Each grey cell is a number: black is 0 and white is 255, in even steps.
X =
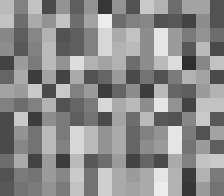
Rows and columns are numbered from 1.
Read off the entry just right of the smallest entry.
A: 135
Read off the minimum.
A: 47
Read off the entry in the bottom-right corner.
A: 115
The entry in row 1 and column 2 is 129
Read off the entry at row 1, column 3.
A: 194
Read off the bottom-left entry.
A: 88
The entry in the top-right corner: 82
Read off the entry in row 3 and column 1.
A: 135
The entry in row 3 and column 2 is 94
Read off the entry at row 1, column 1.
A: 186
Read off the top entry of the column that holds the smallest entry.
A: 163
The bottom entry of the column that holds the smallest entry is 54
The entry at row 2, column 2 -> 109
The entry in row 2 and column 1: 194
